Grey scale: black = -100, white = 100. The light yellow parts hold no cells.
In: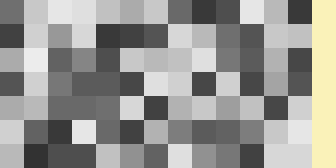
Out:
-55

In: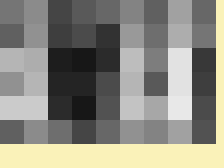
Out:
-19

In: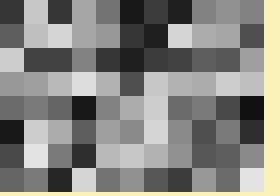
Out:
2

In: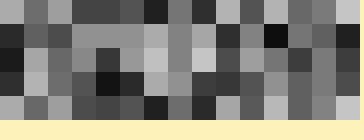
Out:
55

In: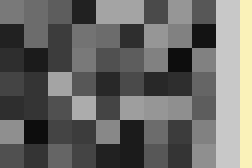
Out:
57

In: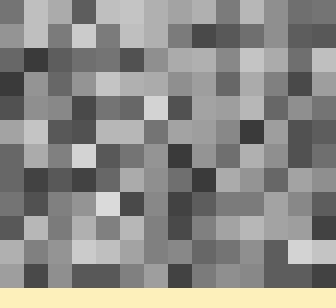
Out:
-9

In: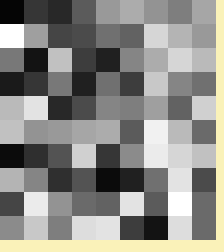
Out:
30
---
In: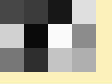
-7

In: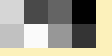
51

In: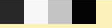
-69

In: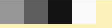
18

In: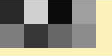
-2

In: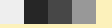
86
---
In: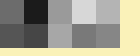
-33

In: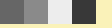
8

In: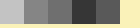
-13

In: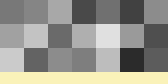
-43

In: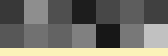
-56

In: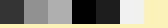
-59

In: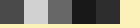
-42
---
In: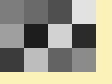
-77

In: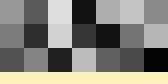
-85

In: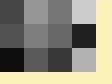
-1

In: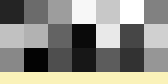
83

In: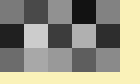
-53

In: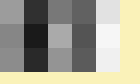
33
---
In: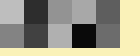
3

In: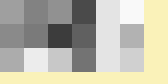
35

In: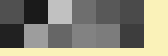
-74

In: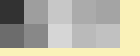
-15

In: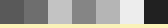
-30

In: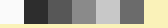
96

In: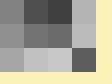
30

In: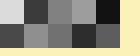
-43

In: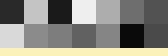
70

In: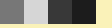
-7
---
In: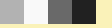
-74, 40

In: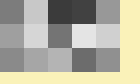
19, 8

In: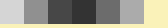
34, 67

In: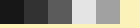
26, -82

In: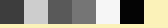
-97, -52

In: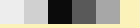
31, 86
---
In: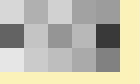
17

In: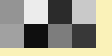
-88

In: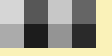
-78

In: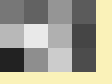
83

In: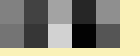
65

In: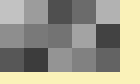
-10

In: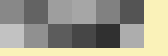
-45

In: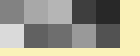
-14
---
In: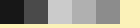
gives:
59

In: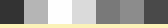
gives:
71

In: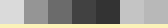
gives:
-49

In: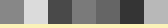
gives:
-4

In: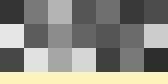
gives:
-22

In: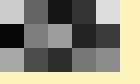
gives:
22

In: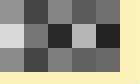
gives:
-68

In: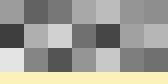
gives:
-12
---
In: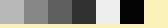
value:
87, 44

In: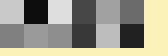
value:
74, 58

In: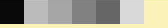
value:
70, 47

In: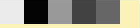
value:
84, 20

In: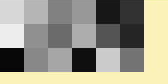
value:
86, 69

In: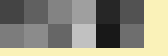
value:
51, 25

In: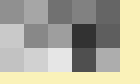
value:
80, 64

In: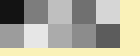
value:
80, 68

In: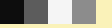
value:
92, 10
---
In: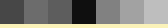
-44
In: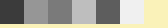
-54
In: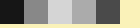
-83
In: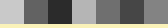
58
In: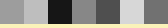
23
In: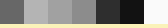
-19
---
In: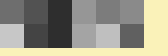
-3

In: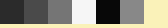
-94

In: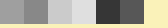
-58

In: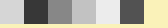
85

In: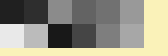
-11

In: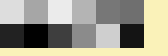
-7
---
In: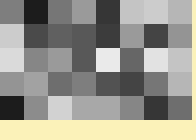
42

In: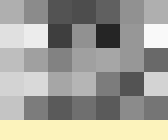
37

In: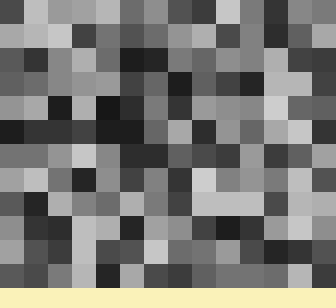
-4

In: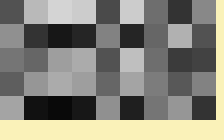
7

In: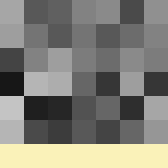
13
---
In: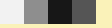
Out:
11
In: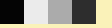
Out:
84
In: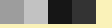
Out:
52
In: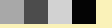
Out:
-40
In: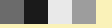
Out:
-80
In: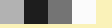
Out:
-77
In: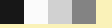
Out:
97
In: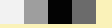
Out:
24
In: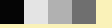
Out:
79
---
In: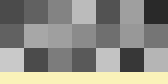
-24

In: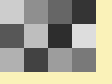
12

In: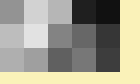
65

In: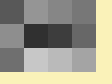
17

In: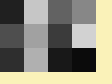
55

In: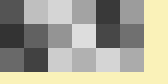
50

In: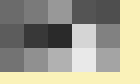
-4

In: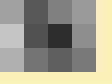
-32

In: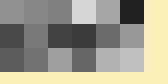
7

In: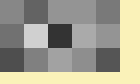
-22
